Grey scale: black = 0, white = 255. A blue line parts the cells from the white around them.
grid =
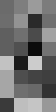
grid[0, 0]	107
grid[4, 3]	74
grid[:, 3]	[124, 111, 162, 115, 74, 63, 49, 152]
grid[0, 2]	155
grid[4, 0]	194
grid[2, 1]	112
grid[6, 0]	166
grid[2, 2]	75
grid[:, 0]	[107, 109, 95, 95, 194, 166, 166, 58]
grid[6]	[166, 111, 105, 49]
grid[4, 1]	27

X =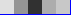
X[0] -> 224
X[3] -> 173
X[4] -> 200

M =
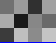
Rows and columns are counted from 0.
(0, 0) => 113
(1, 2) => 135
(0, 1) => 155
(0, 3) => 161

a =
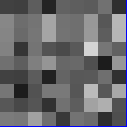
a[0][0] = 65
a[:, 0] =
[65, 135, 133, 130, 112, 65, 118, 87, 123]
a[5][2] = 92
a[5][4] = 100
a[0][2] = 93
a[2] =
[133, 106, 118, 165, 115, 111, 153, 93, 182]
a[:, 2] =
[93, 116, 118, 116, 127, 92, 82, 85, 161]
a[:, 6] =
[91, 152, 153, 212, 80, 89, 187, 162, 107]
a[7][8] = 81
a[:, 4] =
[98, 114, 115, 74, 103, 100, 121, 113, 56]
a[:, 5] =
[94, 111, 111, 89, 105, 88, 86, 93, 115]
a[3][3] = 83
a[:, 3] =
[36, 165, 165, 83, 149, 33, 121, 49, 110]
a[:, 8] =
[47, 183, 182, 97, 151, 49, 168, 81, 78]
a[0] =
[65, 63, 93, 36, 98, 94, 91, 113, 47]
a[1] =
[135, 109, 116, 165, 114, 111, 152, 87, 183]

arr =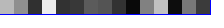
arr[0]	185
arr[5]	56
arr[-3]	13
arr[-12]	237
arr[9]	9

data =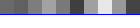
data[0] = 105
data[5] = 63
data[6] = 160
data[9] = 68

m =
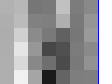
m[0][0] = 177
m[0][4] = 193
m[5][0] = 175
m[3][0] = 174
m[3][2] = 151
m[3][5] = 123
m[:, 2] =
[118, 129, 139, 151, 136, 165]
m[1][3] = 127
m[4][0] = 175
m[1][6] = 149
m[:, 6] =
[137, 149, 154, 138, 146, 127]
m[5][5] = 126
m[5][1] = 240
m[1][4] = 175

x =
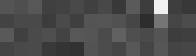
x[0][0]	84
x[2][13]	63
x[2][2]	74
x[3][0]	68
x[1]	[67, 73, 73, 60, 74, 63, 84, 85, 81, 70, 45, 117, 69, 76]
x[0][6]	64
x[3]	[68, 73, 74, 57, 52, 50, 83, 76, 70, 87, 69, 86, 68, 70]
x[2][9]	79
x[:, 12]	[62, 69, 61, 68]
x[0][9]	90
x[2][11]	84
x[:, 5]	[73, 63, 87, 50]
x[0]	[84, 79, 87, 64, 66, 73, 64, 72, 56, 90, 61, 240, 62, 56]
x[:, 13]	[56, 76, 63, 70]

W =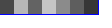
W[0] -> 72
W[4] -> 139
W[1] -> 183

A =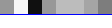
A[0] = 151
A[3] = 152
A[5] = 188
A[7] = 125

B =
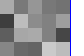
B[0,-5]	171
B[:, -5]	[171, 62, 94, 134]
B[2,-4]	167
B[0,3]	120
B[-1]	[134, 105, 100, 202, 188]
